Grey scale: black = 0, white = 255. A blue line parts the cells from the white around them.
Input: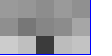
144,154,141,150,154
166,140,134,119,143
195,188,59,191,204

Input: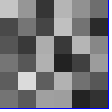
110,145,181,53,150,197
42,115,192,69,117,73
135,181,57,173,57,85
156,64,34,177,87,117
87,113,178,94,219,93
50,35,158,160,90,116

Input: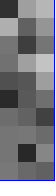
182,159,49
149,97,175
117,62,117
195,160,113
158,86,80
111,89,42
65,98,109
107,119,117
134,40,117
97,105,120

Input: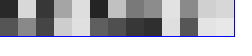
215,208,138,226,140,121,193,36,222,165,55,216,41
232,228,86,223,47,55,79,95,224,205,69,137,85

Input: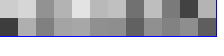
180,66,122,190,113,192,185,227,179,146,214,205
94,142,130,144,97,142,144,167,164,128,175,61

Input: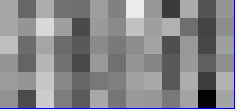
149,84,171,59,151,235,129,158,111,113,172,102,166
140,68,110,177,159,194,138,154,74,159,216,149,166
158,71,152,79,163,141,121,138,89,107,165,108,190
142,95,154,89,132,149,112,152,72,113,181,100,148
178,60,173,87,169,160,127,120,104,136,198,148,155
164,2,162,121,151,153,118,168,90,125,204,75,145

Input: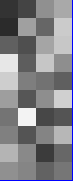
169,144,68,51
203,102,160,43
199,165,79,96
142,198,93,231
95,114,126,206
208,142,86,158
84,71,243,116
183,132,84,128
103,59,137,180
118,98,133,144

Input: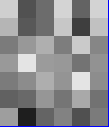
211,99,212,108,81,207
193,62,199,108,88,181
134,202,125,175,152,123
146,115,152,155,228,153
141,228,148,174,140,123
114,169,117,150,105,97
123,80,130,100,30,158

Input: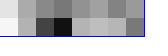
154,131,161,146,120,137,171,228
121,182,190,180,17,67,179,246
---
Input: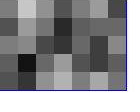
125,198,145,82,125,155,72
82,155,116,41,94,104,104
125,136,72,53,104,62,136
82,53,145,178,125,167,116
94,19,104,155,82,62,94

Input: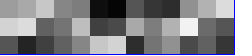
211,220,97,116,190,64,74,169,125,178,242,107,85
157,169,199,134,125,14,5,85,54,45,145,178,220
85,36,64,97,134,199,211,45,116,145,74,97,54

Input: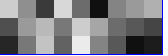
79,154,185,120,205,166,108,88,69
205,143,58,216,108,16,132,154,176
38,120,195,98,235,132,88,16,28

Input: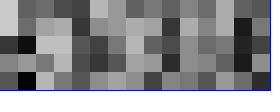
132,152,120,182,75,54,86,162,152,44,141,132,97,26,141
202,108,162,172,54,141,152,172,162,54,172,132,172,26,120
202,97,108,75,66,182,152,97,120,97,132,108,172,97,86
54,14,191,191,86,66,120,182,97,75,141,108,120,35,66
86,4,182,120,86,141,162,141,66,132,120,86,152,108,44

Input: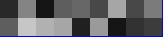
94,198,177,166,32,154,21,50,60
41,132,21,94,103,72,166,72,123

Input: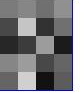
101,208,18,92
72,197,50,112
134,156,72,101
123,134,112,144
39,60,156,27
